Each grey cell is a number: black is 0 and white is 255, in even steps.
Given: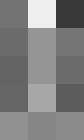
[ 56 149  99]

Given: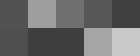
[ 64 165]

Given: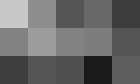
[ 60 125  80]

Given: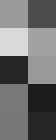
[ 76 217]

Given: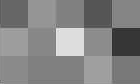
[132 140 127]

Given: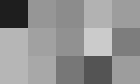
[157 203 119]
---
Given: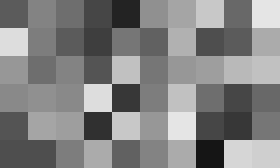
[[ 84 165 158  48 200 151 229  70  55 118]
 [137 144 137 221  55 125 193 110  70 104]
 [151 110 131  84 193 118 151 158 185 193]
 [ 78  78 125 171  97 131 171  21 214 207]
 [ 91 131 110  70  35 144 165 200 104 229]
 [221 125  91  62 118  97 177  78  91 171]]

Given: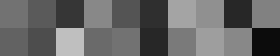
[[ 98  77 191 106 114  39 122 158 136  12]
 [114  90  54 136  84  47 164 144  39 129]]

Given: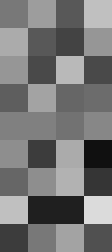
[[150  73 185  73]
 [102 142 178  53]
 [142  60 171  16]
 [ 60 120 163  80]
 [128 128 114 135]
 [ 94 163 102 108]
 [120 157  88 192]
 [171  88  67 150]
 [192  31  31 219]]

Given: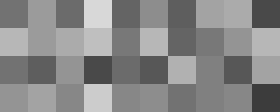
[[183 155 171 191 120 183 100 120 148 183]
 [114  94 148  73 107  87 177 128  87 163]
 [148 163 135 204 135 141 114 128 135  60]
 [114 155 107 216 100 141  94 163 171  73]]

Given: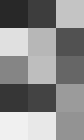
[[ 40  61 196]
 [ 54  67 155]
 [240 232 147]
 [133 190 102]
 [224 183  81]]

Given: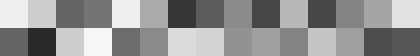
[[100  41 205 246 108 138 219 211 146 159 132 197 159  77  85]
 [239 205 100 116 239 171  54  92 138  70 184  70 132 165 226]]
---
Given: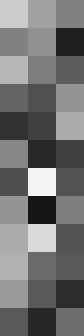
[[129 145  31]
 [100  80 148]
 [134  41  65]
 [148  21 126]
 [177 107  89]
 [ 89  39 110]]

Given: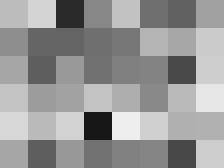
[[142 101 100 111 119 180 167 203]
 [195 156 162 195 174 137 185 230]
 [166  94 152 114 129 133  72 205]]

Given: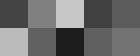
[[187  97  29  96 115]]

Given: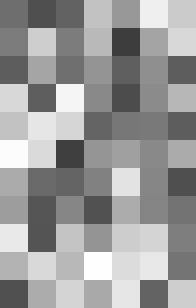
[[123 206 124 185  61 164 216]
 [216  94 245 137  76 139 183]
 [252 218  63 149 160 137 171]
 [157  85 134  81 172 132 114]
 [179 217 184 254 220 231 116]]

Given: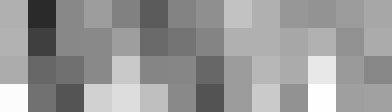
[[178  63 136 137 158 105 115 132 176 176 167 177 145 171]
 [252 113  84 209 221 190 137  83 155 202 146 254 159 161]]

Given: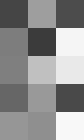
[[125  59 245]
 [102 153  73]]
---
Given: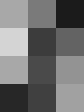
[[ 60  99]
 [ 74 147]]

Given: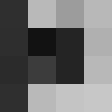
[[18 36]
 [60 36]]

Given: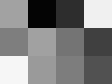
[[161 116]
 [154 125]]

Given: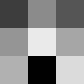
[[234 166]
 [  1 219]]

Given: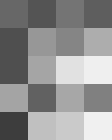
[[151 133]
 [165 225]]

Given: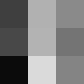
[[179 116]
 [218 132]]

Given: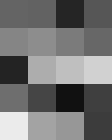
[[141 123]
 [173 191]]
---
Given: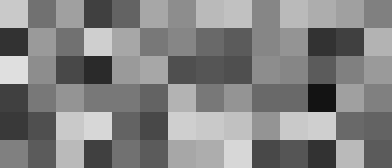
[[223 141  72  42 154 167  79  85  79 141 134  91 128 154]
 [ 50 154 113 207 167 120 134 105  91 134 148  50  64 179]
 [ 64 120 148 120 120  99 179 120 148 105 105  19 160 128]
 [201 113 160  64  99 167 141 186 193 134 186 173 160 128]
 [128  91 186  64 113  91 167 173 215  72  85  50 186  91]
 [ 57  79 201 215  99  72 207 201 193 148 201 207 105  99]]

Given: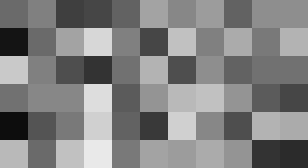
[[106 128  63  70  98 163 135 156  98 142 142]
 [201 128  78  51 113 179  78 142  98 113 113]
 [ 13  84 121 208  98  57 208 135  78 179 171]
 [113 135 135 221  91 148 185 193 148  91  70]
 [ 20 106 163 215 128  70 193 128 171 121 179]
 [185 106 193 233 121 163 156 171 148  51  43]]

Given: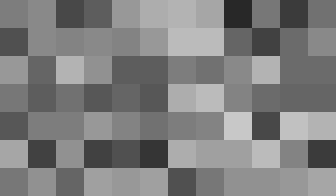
[[125 137  72  93 152 173 179 166  40 119  59 113]
 [119 145 101 160 152 160  80 119 145 145 152 166]
 [119  93 113  87 101  87 173 187 131 107 101 101]
 [ 87 125 125 152 131 113 125 131 200  72 193 179]
 [ 80 137 131 137 131 152 187 187 101  65 107 137]
 [166  65 145  65  80  53 173 160 160 187 131  59]
 [152 101 179 145  93  93 125 113 137 179 107 107]]

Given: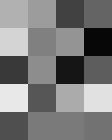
[[ 57 141  21  93]
 [177 156  65 100]
 [ 79 122 122 114]
 [212 128 148   7]
 [232  86 171 225]]

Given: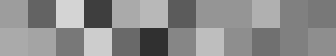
[[170 164 120 205 105  48 134 190 142 112 128 142]
 [157  99 212  62 170 184  91 149 149 176 128 120]]

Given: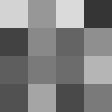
[[ 81 165  73 122]
 [ 66 137 100 143]
 [ 94 122 108 181]
 [211 151 218  53]]
